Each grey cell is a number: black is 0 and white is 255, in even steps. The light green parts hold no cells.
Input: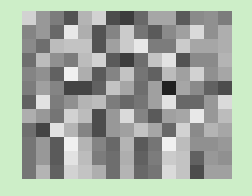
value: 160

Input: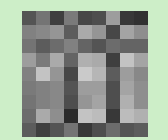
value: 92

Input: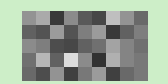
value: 120

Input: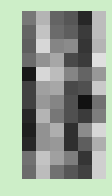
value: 207

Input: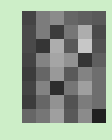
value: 32

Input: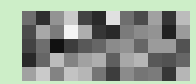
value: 182

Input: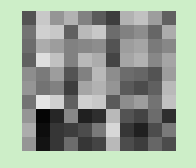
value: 76

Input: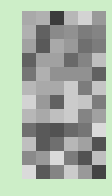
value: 67
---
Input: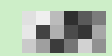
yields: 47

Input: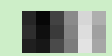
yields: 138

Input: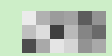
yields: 162

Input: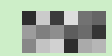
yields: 221

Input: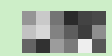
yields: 42

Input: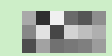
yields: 106
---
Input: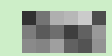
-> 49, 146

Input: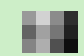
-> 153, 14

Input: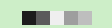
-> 28, 190

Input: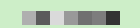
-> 175, 51

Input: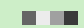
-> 101, 58

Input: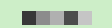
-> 56, 197
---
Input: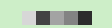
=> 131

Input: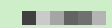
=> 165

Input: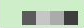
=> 91

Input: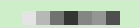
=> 149

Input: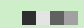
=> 97

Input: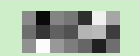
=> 186

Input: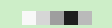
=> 186

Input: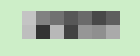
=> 184

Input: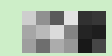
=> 206
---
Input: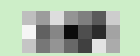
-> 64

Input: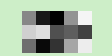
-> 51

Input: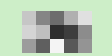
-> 244

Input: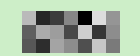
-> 79

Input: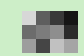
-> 69

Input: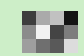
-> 111

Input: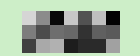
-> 42
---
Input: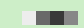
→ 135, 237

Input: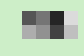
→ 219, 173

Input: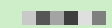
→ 127, 201

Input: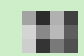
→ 64, 206

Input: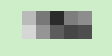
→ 141, 214

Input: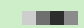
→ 139, 206
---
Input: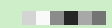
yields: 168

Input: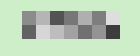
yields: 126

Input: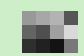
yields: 179

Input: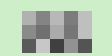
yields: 124

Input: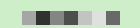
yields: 224

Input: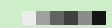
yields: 140
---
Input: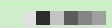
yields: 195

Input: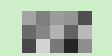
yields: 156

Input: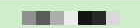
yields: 174

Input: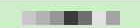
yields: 150

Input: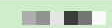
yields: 229

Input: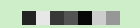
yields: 56

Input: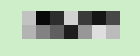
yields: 45

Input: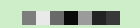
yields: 105

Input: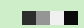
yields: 240
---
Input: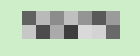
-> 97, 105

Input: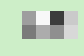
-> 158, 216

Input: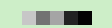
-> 199, 3

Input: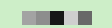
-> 163, 104

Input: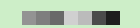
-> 147, 30

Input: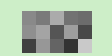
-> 137, 201

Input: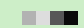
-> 178, 10

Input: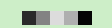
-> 42, 5

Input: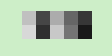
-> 192, 25
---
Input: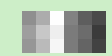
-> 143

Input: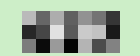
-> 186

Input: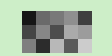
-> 22

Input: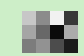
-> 199

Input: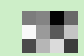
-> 124

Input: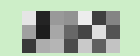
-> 229

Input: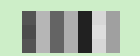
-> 84

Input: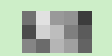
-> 113
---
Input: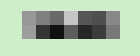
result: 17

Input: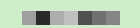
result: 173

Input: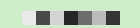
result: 212

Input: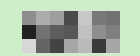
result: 67

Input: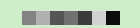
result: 85

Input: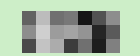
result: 172

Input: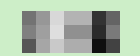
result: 201
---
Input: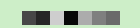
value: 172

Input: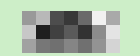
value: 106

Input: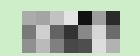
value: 17

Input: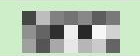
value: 136

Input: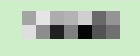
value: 207

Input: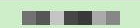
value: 57
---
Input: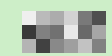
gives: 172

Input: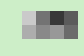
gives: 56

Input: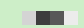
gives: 88

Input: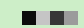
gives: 55

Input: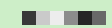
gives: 237

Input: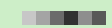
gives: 107
